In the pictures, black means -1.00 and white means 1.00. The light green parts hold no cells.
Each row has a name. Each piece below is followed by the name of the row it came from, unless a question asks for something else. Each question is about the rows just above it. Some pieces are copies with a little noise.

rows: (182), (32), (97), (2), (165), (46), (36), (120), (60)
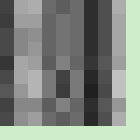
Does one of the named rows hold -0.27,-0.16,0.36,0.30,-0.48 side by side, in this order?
no
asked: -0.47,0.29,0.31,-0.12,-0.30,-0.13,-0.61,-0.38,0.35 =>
(182)

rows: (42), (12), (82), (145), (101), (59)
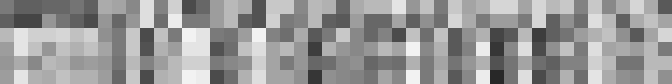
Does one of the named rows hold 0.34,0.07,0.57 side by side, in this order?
no
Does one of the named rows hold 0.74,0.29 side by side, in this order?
yes
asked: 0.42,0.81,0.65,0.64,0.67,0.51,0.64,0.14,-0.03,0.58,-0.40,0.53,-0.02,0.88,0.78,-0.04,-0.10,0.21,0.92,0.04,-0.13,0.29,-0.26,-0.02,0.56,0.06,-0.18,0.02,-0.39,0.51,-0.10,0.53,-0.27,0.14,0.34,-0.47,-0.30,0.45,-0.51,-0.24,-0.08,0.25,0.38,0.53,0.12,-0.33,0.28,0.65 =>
(82)
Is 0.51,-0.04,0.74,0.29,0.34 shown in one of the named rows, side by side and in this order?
yes

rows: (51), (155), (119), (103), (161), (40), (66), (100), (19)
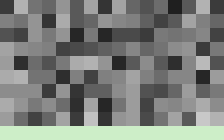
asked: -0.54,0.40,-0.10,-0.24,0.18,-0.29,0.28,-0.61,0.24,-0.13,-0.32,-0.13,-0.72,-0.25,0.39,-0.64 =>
(51)
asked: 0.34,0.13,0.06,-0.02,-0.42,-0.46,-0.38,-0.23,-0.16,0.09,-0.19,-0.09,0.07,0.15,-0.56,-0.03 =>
(103)
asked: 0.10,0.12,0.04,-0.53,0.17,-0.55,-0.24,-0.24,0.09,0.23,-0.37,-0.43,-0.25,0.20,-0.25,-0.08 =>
(66)
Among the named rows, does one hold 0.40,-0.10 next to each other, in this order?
yes

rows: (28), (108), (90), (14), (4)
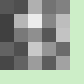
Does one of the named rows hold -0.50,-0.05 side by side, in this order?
yes
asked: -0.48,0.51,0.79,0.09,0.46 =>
(108)

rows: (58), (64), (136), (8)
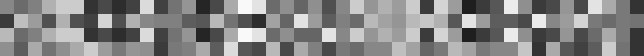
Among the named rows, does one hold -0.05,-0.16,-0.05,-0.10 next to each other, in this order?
yes
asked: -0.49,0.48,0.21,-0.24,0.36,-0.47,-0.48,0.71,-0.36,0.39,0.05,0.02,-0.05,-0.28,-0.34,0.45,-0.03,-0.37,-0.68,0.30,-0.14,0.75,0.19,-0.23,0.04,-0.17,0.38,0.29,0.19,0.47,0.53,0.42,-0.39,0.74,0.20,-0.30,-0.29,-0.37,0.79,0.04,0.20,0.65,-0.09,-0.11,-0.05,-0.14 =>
(64)

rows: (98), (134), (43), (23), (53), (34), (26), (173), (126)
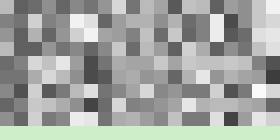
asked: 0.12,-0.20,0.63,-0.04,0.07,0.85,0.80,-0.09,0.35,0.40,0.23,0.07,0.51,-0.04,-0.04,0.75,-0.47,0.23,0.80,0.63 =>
(126)
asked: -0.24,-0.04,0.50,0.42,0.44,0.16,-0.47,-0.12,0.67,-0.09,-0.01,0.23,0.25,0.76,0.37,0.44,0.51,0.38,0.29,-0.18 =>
(173)
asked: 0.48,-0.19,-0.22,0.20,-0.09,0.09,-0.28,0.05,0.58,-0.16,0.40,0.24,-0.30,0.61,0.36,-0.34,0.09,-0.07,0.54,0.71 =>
(23)

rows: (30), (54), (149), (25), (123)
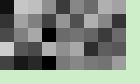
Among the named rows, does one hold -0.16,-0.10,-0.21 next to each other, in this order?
yes
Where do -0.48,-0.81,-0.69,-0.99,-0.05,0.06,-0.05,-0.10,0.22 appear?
(123)
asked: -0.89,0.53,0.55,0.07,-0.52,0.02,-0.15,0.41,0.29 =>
(30)
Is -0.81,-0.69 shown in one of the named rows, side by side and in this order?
yes
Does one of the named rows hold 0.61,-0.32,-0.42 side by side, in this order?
yes

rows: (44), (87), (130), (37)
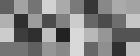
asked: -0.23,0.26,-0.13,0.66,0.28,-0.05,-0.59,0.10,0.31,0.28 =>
(44)
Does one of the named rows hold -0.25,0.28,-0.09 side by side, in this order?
yes
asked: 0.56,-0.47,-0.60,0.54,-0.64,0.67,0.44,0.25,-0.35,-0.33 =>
(130)
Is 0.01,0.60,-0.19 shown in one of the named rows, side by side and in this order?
yes

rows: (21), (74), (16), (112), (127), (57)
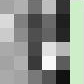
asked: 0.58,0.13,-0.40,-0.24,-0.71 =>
(16)
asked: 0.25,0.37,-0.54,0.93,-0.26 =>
(127)

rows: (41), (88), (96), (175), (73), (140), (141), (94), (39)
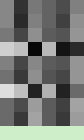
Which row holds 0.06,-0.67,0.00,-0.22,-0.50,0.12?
(88)
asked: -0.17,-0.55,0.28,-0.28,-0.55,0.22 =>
(39)
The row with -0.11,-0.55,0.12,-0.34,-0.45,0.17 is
(140)
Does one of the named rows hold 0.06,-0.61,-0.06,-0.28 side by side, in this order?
no

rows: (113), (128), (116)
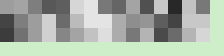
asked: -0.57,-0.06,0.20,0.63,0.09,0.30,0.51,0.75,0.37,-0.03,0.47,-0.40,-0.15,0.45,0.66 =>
(116)
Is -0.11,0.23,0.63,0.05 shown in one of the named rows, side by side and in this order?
yes
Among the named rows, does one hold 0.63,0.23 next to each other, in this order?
no

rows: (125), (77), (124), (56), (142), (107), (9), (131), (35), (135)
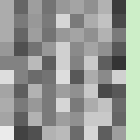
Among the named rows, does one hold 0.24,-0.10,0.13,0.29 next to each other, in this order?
no
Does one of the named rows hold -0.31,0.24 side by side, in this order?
no
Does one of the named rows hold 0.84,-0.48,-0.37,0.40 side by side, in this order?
yes
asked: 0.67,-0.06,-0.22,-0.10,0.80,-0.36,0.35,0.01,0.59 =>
(107)
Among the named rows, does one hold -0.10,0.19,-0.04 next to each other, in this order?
no
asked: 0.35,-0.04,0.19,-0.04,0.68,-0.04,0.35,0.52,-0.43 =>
(77)

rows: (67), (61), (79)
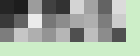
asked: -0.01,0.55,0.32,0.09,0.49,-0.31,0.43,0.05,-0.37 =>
(79)
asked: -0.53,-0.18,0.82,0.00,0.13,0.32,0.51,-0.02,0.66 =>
(61)
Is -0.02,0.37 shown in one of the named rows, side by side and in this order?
no

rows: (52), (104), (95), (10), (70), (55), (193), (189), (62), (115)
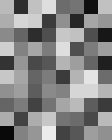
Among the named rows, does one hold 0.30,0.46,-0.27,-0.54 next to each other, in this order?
yes
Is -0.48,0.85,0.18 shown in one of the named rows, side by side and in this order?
no
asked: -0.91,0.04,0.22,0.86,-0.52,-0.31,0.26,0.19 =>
(115)
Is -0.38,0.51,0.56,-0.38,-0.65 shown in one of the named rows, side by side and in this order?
no
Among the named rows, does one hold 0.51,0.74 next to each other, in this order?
yes
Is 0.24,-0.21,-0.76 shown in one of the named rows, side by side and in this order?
yes

